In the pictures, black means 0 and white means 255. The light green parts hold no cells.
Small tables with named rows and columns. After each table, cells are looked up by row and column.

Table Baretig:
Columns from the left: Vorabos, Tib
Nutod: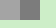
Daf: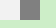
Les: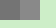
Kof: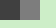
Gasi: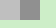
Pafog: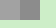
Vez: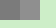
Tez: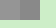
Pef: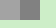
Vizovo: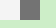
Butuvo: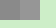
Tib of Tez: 137
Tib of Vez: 143
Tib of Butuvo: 150
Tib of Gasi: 144
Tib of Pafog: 140
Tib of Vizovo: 115

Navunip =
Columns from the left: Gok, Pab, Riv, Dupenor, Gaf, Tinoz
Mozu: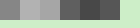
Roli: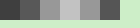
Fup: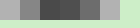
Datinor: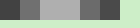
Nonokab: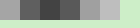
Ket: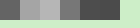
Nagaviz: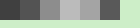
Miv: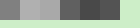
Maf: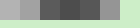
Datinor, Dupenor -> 175
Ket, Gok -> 100
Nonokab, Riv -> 67
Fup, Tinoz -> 178
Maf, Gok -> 179
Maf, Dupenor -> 77
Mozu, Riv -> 166
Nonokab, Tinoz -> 190
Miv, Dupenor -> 96
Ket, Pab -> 165
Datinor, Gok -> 66
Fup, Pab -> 134
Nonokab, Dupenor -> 89
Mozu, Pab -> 178
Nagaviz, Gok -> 64

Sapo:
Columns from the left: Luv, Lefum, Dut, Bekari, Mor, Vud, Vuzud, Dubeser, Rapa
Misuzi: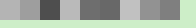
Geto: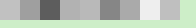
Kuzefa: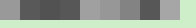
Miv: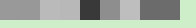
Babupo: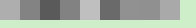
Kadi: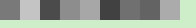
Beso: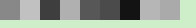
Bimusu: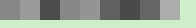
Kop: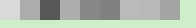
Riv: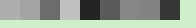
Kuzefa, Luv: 153
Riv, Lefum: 164
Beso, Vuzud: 19
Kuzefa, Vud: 151
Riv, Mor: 35
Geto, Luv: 193
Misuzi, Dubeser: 146
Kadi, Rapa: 171
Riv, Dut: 108
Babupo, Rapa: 169
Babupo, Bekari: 130
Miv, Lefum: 152
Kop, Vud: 129
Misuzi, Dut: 78
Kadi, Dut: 75
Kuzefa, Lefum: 89
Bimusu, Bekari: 135

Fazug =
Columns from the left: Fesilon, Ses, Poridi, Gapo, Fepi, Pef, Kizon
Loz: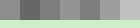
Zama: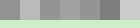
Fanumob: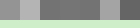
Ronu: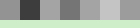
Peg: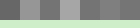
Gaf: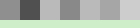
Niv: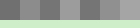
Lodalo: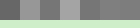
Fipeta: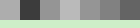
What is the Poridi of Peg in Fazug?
116
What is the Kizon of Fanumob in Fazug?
101
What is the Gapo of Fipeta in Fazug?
186
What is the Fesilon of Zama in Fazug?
145
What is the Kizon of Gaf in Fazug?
205
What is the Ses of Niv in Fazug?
140
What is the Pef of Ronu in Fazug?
196
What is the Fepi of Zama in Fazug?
149
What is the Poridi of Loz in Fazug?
125
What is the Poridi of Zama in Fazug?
149
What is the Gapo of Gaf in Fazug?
137
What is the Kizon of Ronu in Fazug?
156
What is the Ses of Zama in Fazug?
186
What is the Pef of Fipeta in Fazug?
129
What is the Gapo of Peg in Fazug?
166
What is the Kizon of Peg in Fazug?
117
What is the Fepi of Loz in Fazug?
125
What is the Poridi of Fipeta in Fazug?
149
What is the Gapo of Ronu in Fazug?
117

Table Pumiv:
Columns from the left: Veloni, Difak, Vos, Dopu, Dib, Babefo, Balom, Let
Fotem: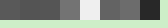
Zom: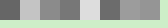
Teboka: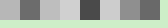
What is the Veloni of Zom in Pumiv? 102
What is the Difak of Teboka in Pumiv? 108
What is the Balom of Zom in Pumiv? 156
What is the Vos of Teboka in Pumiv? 190
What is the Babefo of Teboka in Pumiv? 205
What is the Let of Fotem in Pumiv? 40
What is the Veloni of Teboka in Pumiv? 183
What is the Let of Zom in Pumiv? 149
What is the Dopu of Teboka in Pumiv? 208
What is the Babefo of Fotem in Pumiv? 99
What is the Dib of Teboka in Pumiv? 74
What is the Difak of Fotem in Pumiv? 84
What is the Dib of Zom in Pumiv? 221
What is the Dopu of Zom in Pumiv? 119
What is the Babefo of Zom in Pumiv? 108
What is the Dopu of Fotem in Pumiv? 115
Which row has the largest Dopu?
Teboka

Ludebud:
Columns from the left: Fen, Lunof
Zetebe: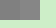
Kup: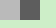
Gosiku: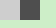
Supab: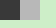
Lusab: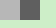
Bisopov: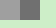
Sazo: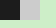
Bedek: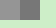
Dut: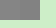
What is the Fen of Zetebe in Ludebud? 128
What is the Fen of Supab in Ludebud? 57
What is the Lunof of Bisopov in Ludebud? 112
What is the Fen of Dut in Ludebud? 133
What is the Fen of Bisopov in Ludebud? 159
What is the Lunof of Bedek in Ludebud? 119
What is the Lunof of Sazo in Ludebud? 204
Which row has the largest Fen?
Gosiku

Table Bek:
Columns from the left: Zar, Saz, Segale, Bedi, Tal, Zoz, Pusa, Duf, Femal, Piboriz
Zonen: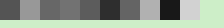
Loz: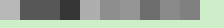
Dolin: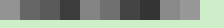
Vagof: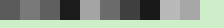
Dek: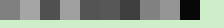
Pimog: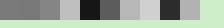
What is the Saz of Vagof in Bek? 121
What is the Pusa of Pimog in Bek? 183
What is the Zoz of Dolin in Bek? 112
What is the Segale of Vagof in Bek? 95
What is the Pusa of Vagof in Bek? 64
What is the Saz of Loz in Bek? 87
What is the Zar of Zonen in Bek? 84
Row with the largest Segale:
Pimog

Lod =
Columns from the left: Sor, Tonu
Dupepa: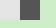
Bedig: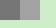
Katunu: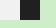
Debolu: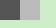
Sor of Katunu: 241
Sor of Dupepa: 228
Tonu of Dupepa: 85
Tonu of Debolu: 186
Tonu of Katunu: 32
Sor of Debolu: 84
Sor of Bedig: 117
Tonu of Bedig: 162

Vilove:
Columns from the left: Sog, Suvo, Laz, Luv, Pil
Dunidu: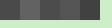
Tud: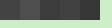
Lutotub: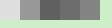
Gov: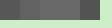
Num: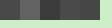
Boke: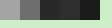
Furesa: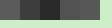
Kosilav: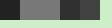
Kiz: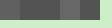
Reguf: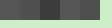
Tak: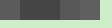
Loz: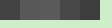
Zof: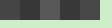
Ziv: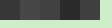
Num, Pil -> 70
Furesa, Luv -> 82
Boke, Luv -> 46
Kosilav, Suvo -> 120
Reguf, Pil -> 79
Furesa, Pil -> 88
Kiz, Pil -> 83
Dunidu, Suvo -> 98
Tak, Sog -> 91
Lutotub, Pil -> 132
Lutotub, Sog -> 223
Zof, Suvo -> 55
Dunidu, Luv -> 84
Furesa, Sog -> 91
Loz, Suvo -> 88

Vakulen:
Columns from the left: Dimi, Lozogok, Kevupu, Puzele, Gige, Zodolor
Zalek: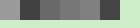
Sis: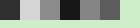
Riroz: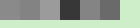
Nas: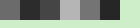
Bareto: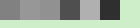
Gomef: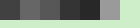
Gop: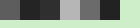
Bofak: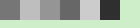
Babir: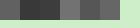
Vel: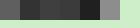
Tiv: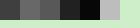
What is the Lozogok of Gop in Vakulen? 36
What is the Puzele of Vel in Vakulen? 59
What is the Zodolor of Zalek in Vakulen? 68
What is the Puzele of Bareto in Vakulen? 79
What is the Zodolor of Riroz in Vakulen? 106
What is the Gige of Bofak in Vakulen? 204
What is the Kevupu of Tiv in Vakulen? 88
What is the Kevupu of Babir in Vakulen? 61
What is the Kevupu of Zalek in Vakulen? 105
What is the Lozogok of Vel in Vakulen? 51
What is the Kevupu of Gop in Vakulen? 47
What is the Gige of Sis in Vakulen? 133
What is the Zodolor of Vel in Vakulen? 141
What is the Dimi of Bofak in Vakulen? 118
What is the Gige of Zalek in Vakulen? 128
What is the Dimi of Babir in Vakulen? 97
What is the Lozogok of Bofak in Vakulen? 190
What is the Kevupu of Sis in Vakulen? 140
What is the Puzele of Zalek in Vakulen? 119
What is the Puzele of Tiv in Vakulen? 33
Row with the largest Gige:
Bofak

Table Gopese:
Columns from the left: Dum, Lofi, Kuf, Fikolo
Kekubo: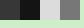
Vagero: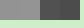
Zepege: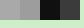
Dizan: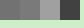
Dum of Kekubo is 55
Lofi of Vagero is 148
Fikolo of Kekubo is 119
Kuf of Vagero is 81
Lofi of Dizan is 122
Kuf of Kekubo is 220
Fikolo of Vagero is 76
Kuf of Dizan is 160
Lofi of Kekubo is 20
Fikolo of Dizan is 65
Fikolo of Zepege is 59
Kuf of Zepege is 16
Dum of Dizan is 114
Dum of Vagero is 147
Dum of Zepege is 169
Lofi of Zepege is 157

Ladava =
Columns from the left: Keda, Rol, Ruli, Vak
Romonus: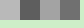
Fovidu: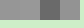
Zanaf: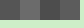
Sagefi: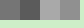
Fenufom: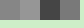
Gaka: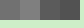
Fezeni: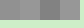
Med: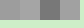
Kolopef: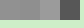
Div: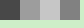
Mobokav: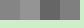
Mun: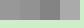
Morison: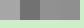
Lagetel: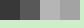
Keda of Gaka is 113
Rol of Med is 165
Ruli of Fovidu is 106
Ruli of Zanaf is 77
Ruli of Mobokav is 102
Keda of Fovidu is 150
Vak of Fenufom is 121
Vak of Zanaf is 92
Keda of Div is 72
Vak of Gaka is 82
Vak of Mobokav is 127
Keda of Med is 157
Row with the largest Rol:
Med

